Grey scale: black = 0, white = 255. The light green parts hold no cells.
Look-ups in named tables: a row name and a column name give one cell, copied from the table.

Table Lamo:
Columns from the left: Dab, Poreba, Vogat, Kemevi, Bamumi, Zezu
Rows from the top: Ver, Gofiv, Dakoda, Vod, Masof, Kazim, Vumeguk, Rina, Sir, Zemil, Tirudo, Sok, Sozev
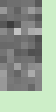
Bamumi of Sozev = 104
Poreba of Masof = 116
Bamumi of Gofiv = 156
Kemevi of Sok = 121
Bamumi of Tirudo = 171
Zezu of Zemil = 144
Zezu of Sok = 132
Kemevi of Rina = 100
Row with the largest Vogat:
Masof

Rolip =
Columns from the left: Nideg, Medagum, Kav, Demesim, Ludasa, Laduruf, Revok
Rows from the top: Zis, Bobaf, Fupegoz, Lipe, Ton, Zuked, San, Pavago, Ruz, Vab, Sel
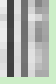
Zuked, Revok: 161
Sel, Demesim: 113
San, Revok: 173
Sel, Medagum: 64
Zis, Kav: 223
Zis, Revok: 159
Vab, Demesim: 114
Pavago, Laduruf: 195
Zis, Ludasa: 198
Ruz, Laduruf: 201
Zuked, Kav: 225
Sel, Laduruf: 169
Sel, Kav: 220
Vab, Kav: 218

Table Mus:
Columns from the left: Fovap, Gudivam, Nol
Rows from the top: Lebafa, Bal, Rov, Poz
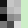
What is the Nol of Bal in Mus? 196
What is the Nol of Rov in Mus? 152
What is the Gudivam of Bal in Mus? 184
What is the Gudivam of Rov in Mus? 138
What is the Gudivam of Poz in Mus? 74
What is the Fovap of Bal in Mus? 85
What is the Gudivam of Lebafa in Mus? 198
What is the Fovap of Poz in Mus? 119

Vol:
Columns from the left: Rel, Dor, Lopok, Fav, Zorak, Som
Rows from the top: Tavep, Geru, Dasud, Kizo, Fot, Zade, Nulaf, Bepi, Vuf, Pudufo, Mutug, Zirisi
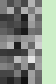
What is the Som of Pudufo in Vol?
164
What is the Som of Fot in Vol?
106
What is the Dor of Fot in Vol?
83
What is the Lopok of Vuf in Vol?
187
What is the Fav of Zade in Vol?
149
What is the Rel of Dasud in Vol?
53
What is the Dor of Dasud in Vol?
59
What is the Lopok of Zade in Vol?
126
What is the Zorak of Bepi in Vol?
172
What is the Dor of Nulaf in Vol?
181
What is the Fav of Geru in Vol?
174
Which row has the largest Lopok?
Vuf

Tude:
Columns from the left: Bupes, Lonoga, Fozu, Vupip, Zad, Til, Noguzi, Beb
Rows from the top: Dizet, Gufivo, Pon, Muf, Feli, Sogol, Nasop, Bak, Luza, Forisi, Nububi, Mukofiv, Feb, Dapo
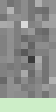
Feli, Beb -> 141
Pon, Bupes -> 117
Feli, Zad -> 153
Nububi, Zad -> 107
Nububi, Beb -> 145
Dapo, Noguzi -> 116
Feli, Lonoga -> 144
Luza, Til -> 171
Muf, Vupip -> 218
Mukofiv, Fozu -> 112
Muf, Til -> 138
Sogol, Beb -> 145
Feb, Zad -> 130
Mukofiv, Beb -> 178
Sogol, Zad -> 119
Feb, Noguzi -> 155
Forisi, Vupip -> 116
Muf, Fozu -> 127
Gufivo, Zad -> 119

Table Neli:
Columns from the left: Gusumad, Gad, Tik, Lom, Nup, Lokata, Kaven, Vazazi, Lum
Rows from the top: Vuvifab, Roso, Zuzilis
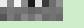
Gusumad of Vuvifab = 234
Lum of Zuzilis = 107
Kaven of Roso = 119
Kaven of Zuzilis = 106
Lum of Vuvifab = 144
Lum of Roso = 119
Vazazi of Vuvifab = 110
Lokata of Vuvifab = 226
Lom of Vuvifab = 140
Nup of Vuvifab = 26
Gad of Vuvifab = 133
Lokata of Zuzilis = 140
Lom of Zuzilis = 134
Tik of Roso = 115
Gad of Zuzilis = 121

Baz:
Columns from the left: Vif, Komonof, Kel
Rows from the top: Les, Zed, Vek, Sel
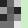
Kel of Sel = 228
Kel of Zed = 35
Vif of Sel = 114
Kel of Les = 207
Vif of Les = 36
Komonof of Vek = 101
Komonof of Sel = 112
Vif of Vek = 40
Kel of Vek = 144
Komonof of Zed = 88
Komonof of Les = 109
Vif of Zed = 159

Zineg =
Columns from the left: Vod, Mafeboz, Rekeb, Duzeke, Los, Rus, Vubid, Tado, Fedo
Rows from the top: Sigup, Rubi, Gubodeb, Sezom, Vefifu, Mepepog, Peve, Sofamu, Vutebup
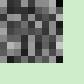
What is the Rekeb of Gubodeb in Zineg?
151
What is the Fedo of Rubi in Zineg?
86
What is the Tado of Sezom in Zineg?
137
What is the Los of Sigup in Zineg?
60
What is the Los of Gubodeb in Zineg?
140
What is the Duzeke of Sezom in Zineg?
110
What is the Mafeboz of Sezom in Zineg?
59
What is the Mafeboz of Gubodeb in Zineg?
145
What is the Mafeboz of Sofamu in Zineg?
136
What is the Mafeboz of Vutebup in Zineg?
29
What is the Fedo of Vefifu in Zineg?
48
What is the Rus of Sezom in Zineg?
160
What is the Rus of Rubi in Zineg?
88
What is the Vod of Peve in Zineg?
83

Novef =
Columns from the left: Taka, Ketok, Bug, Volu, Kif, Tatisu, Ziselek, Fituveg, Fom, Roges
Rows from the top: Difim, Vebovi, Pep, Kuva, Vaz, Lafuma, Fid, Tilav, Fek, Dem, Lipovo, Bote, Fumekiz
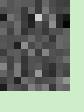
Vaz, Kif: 71
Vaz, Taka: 105
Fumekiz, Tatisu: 101
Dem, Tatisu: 89
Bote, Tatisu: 70
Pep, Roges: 24
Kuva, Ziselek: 63
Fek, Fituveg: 78
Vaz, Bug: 105
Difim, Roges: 62
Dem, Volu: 56
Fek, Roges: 109
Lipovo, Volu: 48
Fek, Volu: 53
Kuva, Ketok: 81
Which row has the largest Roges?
Bote

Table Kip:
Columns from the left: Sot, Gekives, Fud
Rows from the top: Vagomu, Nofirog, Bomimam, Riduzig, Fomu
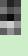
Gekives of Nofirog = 81
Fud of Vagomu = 60
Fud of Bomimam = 67
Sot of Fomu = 93
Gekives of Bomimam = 11
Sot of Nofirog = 125
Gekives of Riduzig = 204
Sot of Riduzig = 187
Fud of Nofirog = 99
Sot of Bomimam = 45
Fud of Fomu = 99
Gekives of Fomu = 143
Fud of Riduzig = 151
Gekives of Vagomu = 35
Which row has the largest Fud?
Riduzig

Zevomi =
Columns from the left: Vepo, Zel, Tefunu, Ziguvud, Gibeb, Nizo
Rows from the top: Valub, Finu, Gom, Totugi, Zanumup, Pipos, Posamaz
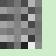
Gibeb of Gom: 197
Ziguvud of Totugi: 161
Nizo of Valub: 129
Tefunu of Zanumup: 136
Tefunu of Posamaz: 115
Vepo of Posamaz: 46
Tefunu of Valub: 116
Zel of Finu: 139
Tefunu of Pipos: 136
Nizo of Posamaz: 137
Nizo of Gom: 124
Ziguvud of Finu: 148
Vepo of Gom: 73
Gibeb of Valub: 180

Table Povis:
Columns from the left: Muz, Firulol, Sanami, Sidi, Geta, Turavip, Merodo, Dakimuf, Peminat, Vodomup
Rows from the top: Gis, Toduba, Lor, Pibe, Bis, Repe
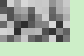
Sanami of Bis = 46
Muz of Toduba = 93
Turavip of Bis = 184
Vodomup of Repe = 120
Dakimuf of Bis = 52
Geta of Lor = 80
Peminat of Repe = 58
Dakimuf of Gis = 147
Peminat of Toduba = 172
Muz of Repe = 148

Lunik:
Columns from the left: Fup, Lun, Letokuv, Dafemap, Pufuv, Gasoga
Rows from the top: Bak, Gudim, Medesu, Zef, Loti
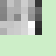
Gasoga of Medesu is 87
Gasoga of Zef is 50
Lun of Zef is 196
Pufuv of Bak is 178
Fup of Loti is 176
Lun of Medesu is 175
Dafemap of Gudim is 197
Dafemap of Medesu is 208
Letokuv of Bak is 173
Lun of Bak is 195
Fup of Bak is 139
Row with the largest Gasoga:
Gudim

